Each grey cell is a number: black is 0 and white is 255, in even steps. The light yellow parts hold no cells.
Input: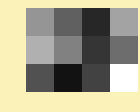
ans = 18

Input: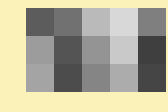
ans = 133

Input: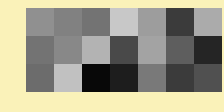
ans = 121

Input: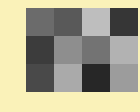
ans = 170

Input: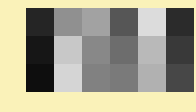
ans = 122

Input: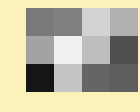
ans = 197

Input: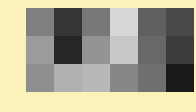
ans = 135

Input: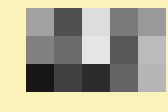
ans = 44
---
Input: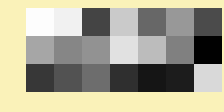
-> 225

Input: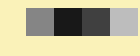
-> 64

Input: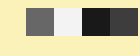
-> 61

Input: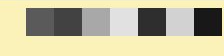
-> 168

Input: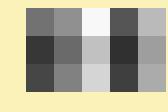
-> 193

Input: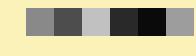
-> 137

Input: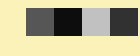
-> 49

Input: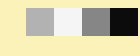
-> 134

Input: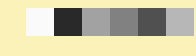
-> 162

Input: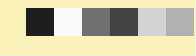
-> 177
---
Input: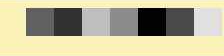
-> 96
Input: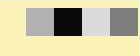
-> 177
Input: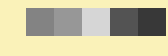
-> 131
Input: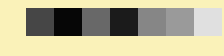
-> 70
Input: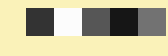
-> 51
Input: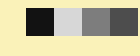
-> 18
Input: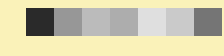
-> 42
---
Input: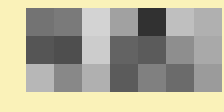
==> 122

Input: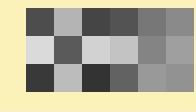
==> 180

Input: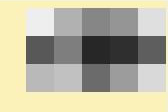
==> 177

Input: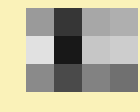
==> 54

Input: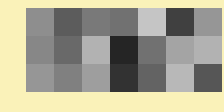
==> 92

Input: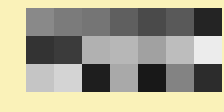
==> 123

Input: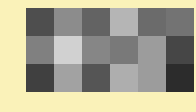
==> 140

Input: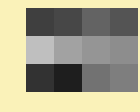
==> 71

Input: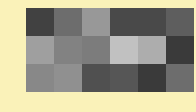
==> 109
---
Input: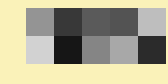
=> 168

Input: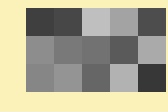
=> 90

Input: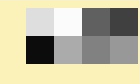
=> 129

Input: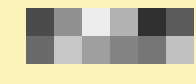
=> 118

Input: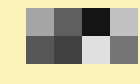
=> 224

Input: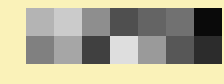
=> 87

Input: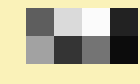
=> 116

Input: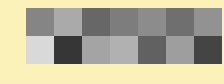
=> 158
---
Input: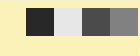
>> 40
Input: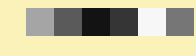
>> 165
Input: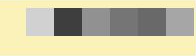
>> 209
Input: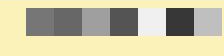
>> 118
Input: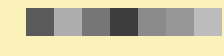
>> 90
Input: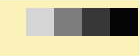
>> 213
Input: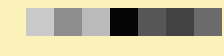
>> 201
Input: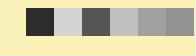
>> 44
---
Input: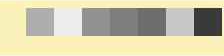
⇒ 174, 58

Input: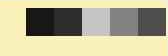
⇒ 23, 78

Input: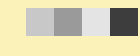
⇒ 200, 61

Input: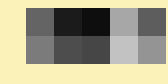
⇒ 100, 148

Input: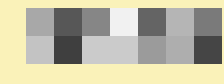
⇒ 168, 69

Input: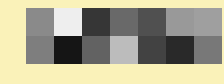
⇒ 138, 120

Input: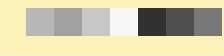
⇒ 184, 120

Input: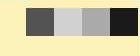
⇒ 83, 25

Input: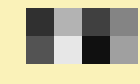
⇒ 48, 160
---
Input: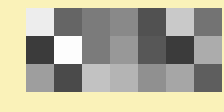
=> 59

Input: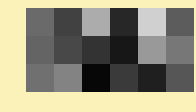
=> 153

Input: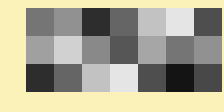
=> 117

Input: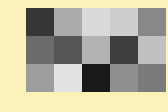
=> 62

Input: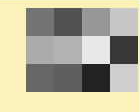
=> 233

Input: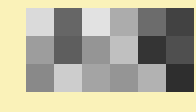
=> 52

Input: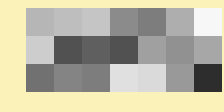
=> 145

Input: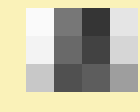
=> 66

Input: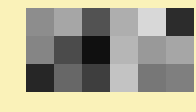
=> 153
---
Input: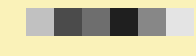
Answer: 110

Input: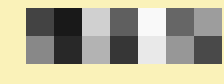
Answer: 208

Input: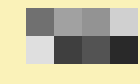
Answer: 147

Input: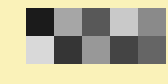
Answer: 88

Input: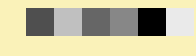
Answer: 102

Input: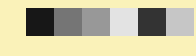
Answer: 152

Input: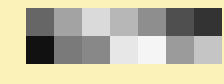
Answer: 218

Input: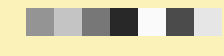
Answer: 119

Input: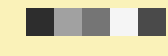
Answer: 117

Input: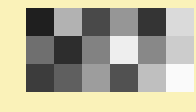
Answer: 73
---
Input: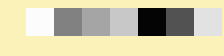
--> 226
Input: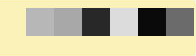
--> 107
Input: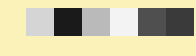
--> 58
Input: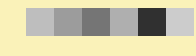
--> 204
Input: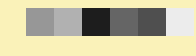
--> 236
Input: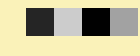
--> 162
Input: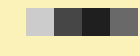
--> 105
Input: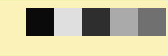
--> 112
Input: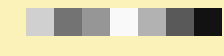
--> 18
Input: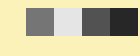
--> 39
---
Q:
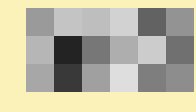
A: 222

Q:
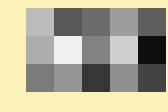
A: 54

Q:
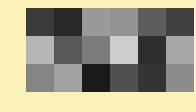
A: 80

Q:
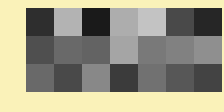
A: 113

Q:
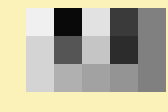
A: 162

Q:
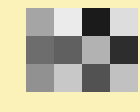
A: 200

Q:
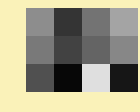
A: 7

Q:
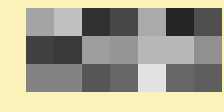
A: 226
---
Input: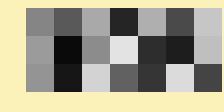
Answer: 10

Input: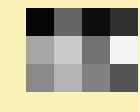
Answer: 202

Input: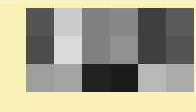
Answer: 218

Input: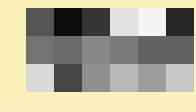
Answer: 106

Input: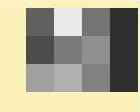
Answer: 122

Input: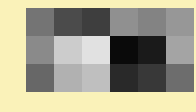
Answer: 204

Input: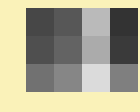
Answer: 99

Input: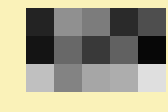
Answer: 104

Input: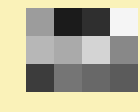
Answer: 170
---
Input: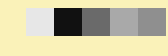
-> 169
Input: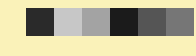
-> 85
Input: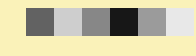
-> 155
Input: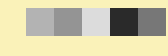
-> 42
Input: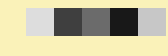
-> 24
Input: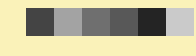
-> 36
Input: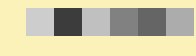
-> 101
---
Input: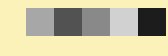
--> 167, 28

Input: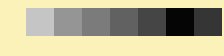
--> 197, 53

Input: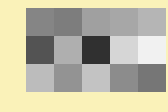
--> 133, 118

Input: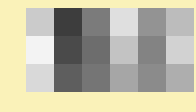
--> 203, 174

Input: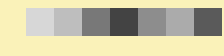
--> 215, 90

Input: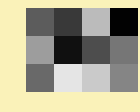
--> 92, 133

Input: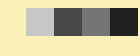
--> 199, 32

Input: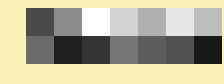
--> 74, 24

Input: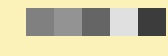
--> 128, 60

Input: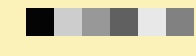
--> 4, 129
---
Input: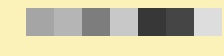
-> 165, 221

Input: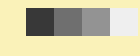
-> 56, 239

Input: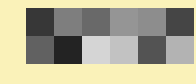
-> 55, 179

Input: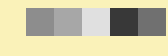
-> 141, 112

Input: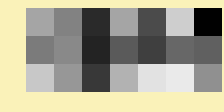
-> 165, 144

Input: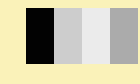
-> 2, 171

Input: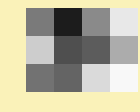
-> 122, 248

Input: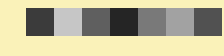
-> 59, 81
